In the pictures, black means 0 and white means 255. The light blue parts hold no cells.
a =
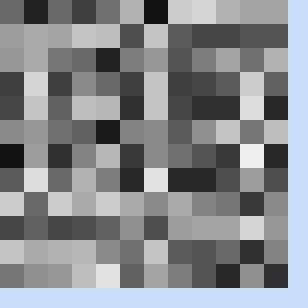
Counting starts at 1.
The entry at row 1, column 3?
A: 105
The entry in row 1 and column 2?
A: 33
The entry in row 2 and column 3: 164
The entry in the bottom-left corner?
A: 118
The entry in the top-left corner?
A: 105
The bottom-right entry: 49
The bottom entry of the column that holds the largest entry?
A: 145
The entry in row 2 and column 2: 170
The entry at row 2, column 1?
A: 157
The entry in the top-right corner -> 164
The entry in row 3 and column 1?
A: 151
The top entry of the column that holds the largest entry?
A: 164
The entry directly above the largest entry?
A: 118
